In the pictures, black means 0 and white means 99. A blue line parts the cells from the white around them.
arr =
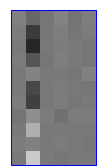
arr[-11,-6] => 50
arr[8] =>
[47, 68, 47, 47, 47, 47]
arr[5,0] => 47
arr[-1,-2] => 47
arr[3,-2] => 47
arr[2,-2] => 47
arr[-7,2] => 47
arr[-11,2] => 46
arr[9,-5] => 50
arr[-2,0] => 48
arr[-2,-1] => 46
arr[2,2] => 47
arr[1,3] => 49
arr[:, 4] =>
[45, 46, 47, 47, 46, 47, 46, 48, 47, 47, 47]
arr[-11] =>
[50, 40, 46, 51, 45, 49]
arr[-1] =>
[47, 78, 47, 46, 47, 47]
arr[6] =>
[48, 25, 47, 48, 46, 47]

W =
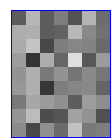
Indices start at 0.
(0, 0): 36
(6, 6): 55
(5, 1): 68
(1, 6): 44
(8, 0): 54
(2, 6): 41
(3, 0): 61
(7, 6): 31
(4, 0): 57
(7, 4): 63
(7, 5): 57
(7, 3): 33
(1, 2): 36
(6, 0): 47
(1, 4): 71
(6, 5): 61
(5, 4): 52
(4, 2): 47
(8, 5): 47
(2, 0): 66

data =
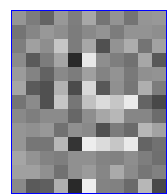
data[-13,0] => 58
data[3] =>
[54, 35, 48, 64, 16, 90, 55, 49, 44, 65, 34]
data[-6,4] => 40
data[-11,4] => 48
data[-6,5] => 55
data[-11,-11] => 49
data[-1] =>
[53, 35, 37, 68, 16, 92, 51, 50, 41, 71, 28]
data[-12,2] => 59
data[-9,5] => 62
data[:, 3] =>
[59, 55, 77, 64, 53, 69, 77, 54, 44, 71, 49, 44, 68]
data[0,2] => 39
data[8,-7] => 56
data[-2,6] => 52
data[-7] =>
[45, 54, 31, 77, 46, 75, 85, 77, 91, 39, 28]
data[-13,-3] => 45
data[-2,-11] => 62
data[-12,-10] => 52
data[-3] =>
[64, 57, 51, 49, 56, 56, 51, 50, 55, 49, 43]
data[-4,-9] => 46
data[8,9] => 71
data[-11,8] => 67
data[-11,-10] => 62
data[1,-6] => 53
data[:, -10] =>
[48, 52, 62, 35, 51, 35, 54, 49, 56, 46, 57, 62, 35]

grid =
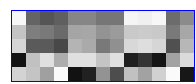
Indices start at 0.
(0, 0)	96
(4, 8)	75
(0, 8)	95
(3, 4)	87
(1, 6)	57
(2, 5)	66
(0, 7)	46
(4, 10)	81
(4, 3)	97
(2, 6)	47
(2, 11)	31
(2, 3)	28
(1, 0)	76
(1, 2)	47
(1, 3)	41
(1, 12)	65
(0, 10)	96
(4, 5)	13

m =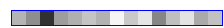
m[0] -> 70
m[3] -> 61
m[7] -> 95
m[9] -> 89

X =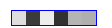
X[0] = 86
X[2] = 92
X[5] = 68
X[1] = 23

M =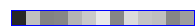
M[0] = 15
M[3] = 52
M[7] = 52
